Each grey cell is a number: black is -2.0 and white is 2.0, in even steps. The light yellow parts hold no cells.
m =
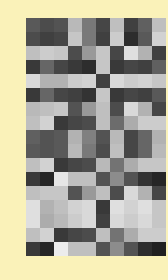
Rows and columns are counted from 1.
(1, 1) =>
-0.6
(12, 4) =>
1.0
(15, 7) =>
1.4
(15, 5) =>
1.4
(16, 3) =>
-1.1
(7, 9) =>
0.8
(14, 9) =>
1.5
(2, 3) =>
-0.9
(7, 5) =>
0.4
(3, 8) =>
1.5
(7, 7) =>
-0.8
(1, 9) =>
-0.5
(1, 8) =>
-1.0
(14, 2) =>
0.8
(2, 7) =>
1.2
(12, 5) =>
1.0
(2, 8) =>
-1.3
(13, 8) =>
1.4
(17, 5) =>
1.0
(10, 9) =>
-0.4
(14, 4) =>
1.3
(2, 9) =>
-0.6
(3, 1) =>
1.0
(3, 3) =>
1.1
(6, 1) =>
-1.1
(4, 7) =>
-1.1
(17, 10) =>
-1.5
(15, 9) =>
1.4
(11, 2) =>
1.3
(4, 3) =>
-0.9
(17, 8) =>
-0.7
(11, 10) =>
1.1
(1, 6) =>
-0.9
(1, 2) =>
-0.8
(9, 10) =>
0.8
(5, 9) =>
1.3
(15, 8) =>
1.2

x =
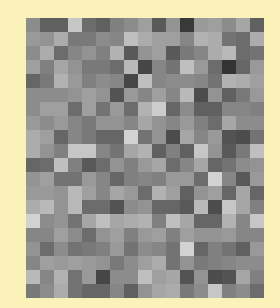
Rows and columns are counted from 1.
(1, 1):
0.2
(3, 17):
-0.2
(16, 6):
0.3
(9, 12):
0.6
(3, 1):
0.2
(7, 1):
0.2
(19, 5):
0.4
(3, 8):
-0.6
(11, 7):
0.3
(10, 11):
0.0
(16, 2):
0.1
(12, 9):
0.1
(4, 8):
0.9
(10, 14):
0.3
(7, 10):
1.2
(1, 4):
1.1
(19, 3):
0.8
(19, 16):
0.6
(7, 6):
-0.2
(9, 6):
-0.4
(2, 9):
0.7
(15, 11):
1.0
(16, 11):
0.0
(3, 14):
0.7
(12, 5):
0.4
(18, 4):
0.5
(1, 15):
0.2
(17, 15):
-0.2
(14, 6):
-0.3
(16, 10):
0.5
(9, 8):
1.3
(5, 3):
0.8
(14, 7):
-0.7
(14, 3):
0.3
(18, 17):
0.2
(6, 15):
-0.5
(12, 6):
0.1

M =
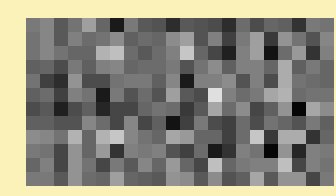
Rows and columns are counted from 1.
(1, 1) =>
-0.1
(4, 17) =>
0.0
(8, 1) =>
-0.5
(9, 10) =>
-0.4
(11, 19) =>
1.0
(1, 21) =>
-0.1
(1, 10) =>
-0.7
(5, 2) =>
-1.0
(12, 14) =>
0.2
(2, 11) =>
0.2
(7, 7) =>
-0.9
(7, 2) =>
-0.6
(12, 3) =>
-0.6
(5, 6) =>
-0.8
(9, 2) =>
0.1
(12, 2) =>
-0.1
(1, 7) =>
-1.6
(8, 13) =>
-0.1
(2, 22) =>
0.1
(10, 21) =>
0.0
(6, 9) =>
-0.3
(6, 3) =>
-1.0
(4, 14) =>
0.2
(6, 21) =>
-0.2
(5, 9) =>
-0.1
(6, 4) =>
0.0
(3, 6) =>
0.8
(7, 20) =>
-1.9
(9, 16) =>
-0.3
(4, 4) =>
-0.1
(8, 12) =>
-1.0
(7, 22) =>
0.2
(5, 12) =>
-1.6
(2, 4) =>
0.0
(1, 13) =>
-0.7
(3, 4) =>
-0.4
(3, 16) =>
0.0

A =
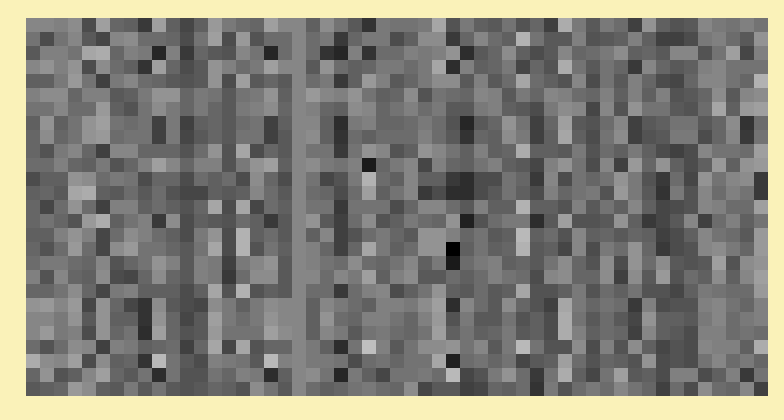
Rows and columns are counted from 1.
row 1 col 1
0.1
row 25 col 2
0.2
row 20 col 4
0.2
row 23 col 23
-0.1
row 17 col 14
0.6
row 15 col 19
-0.6
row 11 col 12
-0.4
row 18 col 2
-0.1
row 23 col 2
0.4
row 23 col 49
0.0
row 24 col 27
-0.6
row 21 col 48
-0.7
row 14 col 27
-0.8
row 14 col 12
-0.7
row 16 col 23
-1.0
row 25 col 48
-0.8
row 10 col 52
-0.3
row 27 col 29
-0.9
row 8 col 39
0.5
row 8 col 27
-0.4
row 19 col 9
-0.4
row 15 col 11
0.2
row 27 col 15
-0.5
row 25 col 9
-1.2
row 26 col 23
-1.4
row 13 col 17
0.1
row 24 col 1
-0.3
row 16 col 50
-0.2
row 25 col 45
0.3
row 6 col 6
0.0
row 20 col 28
-0.5
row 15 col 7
-0.5
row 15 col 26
-0.7
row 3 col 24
0.0
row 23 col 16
-0.2
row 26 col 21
0.2
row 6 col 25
-0.2
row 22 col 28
-0.4
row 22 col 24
-0.4
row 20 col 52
-0.3

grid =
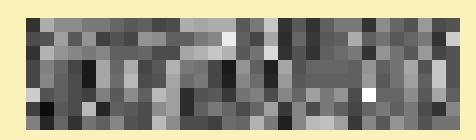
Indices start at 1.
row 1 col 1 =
-1.2
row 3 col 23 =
-0.3
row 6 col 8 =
0.2
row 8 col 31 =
-0.2
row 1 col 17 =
-0.1
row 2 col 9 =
0.3
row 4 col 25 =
0.3
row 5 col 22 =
-0.5
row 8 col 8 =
-0.7
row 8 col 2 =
-1.4
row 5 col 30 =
1.1
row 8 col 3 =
-0.4
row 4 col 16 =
0.3
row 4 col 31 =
-0.7
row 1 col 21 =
-1.2
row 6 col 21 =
0.5
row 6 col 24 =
-0.8
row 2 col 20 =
-0.4
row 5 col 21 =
-0.5
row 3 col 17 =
-0.2
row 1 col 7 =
-0.4
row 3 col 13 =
0.8
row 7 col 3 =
-0.6
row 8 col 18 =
-0.1
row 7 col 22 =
-0.1
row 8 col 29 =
-0.7
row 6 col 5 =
-1.0
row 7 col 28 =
-0.1
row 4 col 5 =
-1.6
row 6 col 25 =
2.0
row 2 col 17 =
-0.9
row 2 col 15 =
1.7
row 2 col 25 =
-0.5
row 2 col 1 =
-0.8
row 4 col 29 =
-0.7
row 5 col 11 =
0.6
